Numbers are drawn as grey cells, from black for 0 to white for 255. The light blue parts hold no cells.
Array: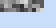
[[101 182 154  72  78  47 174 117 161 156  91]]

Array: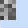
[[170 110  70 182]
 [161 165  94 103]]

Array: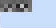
[[ 91 131  60 120  31 192  37 112]]

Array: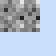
[[148 126 126 146 180 191 128 161 124 191]
 [160 143 138 157 134 137 148  88 148 136]
 [140 108 142 135 182 164 124 162 107 163]
 [129  76 158 122 165 130 124 146  88 129]]

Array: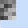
[[149  60  90 149]
 [105 165 161 126]]

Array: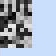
[[ 17 173  34 193  43 196  60 200]
 [189 154  55   8 191 153  51  18]
 [ 49  18 127  74 162 109 203 185]
 [ 30 210  44 213  28 189  38 194]
 [ 66  26 189 136 110  48 197 173]
 [ 81  68 229 217  46  40 192 167]]

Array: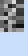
[[118 183  35  66 147 147]
 [100  35 187 155  53  53]
 [ 99  36 185 157  71  71]
 [181  55 166 130 155 155]]

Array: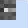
[[88 65 74 74]
 [87 94 95 76]]
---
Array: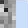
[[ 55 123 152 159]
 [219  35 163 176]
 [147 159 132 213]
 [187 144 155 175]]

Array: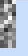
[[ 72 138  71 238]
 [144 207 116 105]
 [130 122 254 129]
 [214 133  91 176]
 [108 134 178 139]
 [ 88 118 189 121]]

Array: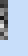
[[ 72  77]
 [137 113]
 [ 18  90]
 [224  72]
 [ 65 179]]

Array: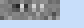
[[147 131 104 113 111 141 112 107 141 131 140 143 107 119 107]
 [133 124 117  92  83 173  85 118 170 121 166 133 118 133 117]
 [ 92 133 160 128 128 124 128 158 125 142 123  98 160 105 158]]

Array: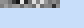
[[145 141 114  57  19 231  39 113 220 131 222 152 117 138 114]]

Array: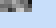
[[149 125 127 172 138 102 119  23]
 [134 139  52  90 187 202 119 127]]

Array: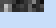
[[ 78  81  76  58  21  35  56  75 130  46  15]
 [ 79 173 117  41  41  53  47  98  70  42  53]]

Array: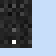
[[ 34  46  32  46  26  30  56  36]
 [ 70  39  56  27  39  25  39  30]
 [ 36  43  41  42  27  29  30  42]
 [ 53  27  47  24  46  22  49  20]
 [ 37  33  39  39  43  41  23  45]
 [ 29  52  24 251  34  43  29  66]]
